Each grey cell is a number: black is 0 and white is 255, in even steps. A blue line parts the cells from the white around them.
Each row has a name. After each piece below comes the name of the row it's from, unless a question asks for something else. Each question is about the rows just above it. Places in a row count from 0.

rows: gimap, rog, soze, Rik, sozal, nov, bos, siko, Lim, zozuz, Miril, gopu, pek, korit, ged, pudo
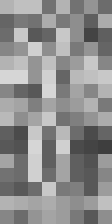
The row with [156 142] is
ged
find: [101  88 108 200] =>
korit

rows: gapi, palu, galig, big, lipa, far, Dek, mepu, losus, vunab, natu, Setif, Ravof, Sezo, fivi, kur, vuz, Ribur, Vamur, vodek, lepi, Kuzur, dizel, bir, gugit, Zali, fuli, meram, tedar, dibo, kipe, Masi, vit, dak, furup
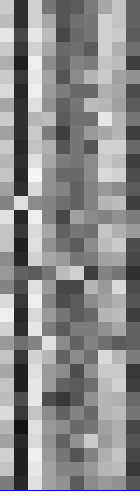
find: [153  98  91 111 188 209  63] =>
meram
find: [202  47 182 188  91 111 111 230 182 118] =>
losus
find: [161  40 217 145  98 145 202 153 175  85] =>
Masi
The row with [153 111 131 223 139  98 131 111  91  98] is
gugit
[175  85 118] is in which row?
natu
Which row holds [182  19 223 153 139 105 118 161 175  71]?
kipe

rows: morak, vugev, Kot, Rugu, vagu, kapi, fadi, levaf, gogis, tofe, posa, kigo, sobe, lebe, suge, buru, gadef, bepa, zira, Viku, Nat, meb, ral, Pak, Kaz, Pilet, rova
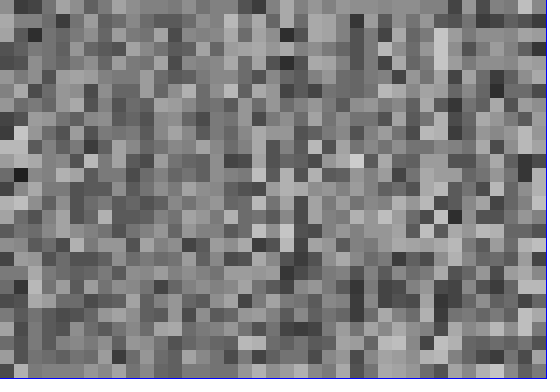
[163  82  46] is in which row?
vagu
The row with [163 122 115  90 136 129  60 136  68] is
meb
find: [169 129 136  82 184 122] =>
kigo
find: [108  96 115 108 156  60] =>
Pilet
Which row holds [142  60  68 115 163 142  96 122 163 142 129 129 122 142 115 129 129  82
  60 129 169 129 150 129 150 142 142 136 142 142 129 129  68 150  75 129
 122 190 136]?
morak
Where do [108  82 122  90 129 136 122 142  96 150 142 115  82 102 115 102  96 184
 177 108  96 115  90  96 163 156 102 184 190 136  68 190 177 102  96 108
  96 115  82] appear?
Kaz

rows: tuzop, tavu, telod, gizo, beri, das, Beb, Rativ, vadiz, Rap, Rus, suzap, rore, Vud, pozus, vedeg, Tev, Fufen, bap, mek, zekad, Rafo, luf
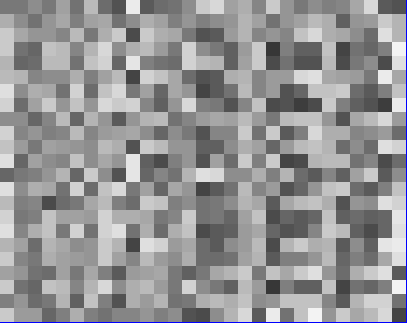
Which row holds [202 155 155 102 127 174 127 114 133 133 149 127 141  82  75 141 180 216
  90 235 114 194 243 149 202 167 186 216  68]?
luf
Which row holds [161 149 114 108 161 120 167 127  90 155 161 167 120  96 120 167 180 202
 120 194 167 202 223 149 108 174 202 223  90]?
mek
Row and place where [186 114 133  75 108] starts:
suzap, 24
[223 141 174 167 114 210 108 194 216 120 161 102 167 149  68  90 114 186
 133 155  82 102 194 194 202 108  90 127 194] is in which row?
Beb

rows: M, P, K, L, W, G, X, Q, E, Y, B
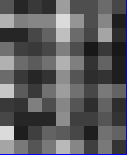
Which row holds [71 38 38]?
E
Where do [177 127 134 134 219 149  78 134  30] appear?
P
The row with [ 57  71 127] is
L
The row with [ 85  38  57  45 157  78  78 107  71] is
M
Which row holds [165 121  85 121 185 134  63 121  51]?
B

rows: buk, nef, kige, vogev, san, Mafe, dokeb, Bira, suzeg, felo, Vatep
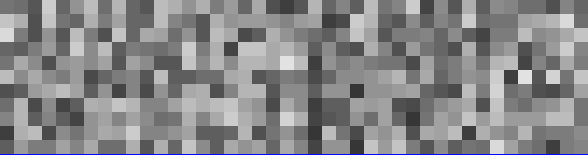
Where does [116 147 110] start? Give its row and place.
felo, 19
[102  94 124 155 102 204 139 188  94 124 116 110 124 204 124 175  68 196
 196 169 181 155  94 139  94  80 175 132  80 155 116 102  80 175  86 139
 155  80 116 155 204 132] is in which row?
vogev
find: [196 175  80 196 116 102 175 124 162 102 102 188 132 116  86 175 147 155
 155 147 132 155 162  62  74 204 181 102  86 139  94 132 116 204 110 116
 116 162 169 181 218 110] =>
nef
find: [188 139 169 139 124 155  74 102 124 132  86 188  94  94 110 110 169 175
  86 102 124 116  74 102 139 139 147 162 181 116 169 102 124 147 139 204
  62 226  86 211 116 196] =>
Mafe
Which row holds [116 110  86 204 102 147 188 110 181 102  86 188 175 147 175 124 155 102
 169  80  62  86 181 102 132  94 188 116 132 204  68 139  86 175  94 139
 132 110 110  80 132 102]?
buk

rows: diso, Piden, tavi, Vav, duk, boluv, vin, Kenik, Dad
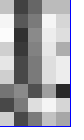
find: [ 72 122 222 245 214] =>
Kenik
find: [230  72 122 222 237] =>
duk
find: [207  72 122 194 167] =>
Dad
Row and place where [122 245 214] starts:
Piden, 2
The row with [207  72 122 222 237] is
boluv
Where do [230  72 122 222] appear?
duk
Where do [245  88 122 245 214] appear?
Piden

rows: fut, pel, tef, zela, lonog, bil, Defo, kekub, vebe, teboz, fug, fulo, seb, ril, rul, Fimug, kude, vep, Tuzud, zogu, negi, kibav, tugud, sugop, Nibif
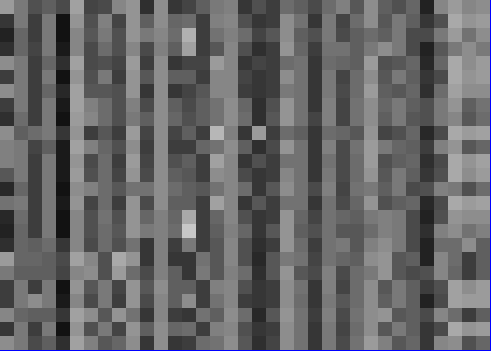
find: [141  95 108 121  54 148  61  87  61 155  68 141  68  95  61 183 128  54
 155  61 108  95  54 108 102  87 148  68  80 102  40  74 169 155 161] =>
teboz
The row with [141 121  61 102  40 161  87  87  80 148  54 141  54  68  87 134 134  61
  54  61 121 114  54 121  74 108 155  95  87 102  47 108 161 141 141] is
Defo
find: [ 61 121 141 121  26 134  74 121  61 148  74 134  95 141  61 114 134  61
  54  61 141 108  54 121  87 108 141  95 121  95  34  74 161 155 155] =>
kibav
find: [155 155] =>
kibav
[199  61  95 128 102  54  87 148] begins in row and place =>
kude, 13
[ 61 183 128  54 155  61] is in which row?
teboz

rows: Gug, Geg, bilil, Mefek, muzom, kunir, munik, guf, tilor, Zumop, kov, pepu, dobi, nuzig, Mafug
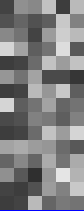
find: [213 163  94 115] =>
Mefek
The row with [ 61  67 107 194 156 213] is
Zumop
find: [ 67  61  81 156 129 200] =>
nuzig
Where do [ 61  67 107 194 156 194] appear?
muzom
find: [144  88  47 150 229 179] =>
dobi

